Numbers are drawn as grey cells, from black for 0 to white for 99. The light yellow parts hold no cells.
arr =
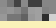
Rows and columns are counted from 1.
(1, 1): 54
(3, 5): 59
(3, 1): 59
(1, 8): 52
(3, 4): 38
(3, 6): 62
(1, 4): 53
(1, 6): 24

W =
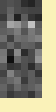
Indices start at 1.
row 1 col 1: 29
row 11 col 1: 26
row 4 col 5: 75
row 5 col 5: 47
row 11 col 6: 21
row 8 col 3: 53
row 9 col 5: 29
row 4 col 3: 59
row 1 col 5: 14
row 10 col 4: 31
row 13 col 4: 33
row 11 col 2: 50
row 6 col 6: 50
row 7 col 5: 37
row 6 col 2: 25
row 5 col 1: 37
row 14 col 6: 36
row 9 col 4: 32
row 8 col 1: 46
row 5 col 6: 39
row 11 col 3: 34
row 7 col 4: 38

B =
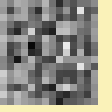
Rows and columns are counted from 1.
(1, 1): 63
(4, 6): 44
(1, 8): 44
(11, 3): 69
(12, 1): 73
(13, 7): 22
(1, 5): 55
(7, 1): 66
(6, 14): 59
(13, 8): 13
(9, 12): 57
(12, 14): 59
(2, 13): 32
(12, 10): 38
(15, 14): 52
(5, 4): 46
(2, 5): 40
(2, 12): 88
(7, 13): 24
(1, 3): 67
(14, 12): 36
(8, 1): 65
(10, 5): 61
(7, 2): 28
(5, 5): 81
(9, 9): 77
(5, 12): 44
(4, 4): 36
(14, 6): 29
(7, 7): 61
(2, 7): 60
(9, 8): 24
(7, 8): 53
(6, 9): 25
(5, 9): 73
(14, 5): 42
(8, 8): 50

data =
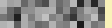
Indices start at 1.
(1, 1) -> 72
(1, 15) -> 54
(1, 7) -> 30
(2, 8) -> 68
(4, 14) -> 46
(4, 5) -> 57
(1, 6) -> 38
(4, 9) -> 52
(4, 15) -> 53
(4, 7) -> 45
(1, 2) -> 62
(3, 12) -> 51
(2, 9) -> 39
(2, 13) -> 66
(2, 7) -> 66
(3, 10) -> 36
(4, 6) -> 41
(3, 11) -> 21

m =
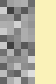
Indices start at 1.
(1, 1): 39
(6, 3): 55
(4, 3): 82
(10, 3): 74
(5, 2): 68
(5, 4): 67
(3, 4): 66
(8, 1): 44
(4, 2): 67
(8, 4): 61
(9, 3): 56
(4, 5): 57
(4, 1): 68
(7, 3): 54
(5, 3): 51
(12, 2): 67
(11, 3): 38

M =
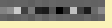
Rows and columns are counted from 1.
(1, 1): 39
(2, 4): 25
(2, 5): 47
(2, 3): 79
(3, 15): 40
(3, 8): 42
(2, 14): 41
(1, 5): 37
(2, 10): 19
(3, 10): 40
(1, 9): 39
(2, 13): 10
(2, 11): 74
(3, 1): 39

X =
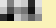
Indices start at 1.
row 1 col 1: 88
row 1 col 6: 87
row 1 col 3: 85
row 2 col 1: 75
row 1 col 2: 50
